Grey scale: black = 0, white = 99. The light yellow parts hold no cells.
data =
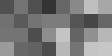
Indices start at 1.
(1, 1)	31
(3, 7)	56
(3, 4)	55
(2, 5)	48
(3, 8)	71
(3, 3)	30
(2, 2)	35
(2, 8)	40
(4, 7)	76
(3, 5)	76

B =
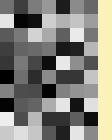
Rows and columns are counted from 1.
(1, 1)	44
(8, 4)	67
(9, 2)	30
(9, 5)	19
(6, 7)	76
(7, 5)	50
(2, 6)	76
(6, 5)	21
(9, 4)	19
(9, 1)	92
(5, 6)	55
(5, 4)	5
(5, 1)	21
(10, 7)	53
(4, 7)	71
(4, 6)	13
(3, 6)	91
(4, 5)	9
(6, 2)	43
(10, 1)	78

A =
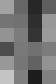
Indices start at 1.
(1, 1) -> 63
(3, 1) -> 57
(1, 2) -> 40
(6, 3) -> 11
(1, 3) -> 15
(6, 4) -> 50
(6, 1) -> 76
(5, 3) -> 38

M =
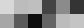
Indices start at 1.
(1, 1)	84
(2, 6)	76
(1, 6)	20
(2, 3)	5

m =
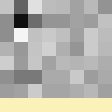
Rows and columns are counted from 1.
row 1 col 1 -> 76
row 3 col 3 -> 75
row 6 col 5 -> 66
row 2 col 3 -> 42
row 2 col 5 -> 58
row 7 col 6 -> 67
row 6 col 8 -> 66
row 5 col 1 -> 80
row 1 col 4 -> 73
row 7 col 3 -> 79
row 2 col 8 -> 75
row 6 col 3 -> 47
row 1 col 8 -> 57
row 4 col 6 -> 58
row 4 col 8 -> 72
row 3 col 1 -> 55
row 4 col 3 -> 76

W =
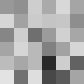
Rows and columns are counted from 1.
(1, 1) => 59
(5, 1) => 73
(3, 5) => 81
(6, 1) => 88
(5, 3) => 72
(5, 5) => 80
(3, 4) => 60
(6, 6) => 64
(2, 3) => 79
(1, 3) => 80

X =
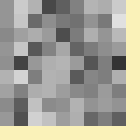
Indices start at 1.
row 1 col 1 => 58
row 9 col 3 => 81
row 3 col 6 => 48
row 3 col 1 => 53
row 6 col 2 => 82
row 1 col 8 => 67
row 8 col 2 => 36
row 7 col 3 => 67
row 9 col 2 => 31
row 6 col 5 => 68
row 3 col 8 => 58
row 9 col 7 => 40
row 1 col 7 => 70
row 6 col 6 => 35
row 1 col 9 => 79
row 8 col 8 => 61
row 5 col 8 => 49
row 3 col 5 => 30
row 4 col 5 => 65
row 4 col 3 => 34
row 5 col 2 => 26
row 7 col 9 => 49

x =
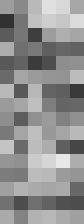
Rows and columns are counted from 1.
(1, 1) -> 61
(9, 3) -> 56
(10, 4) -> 59
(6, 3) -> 60
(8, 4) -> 49
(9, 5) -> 50
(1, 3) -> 72
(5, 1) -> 34
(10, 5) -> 64
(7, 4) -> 39
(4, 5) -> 40
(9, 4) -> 60
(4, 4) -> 37
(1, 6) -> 65
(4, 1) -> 67
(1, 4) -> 87
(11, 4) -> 67
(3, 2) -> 46
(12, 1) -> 58
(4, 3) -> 47
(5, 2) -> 38
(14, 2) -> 69
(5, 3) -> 23
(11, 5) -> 37
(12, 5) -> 90
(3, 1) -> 35
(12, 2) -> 56
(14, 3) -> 66

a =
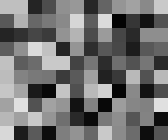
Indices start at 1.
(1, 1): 74
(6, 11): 32
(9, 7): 4
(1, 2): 74
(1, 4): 30
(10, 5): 49
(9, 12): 5
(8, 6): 7
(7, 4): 3
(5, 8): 17
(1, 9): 58
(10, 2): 11
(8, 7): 51
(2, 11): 7
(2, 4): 47
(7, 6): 31
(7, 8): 81
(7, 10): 53
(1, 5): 56
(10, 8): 78
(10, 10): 42
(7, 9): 2
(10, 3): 35
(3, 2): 19
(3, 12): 55
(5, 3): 42
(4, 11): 34
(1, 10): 63
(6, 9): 22
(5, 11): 46
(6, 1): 73
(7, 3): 10
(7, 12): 30
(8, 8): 3
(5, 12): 16
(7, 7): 72

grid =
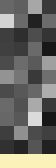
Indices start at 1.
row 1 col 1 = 40
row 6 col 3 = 22
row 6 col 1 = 57
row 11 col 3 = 33
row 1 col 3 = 65
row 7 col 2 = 34
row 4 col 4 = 9
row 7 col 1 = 29
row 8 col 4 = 22
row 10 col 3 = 29
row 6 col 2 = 46
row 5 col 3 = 35

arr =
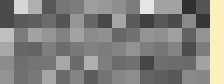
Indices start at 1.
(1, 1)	29
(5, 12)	43
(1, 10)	48
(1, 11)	89
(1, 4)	34
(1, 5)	46
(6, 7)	36
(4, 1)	65
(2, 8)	28
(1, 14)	19
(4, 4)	49
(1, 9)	55
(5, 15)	63
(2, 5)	33
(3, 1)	74
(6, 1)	57
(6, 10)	55
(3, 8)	56
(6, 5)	41
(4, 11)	49
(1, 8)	59
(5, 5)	65
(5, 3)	45
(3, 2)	48
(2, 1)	29
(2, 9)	64
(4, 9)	51
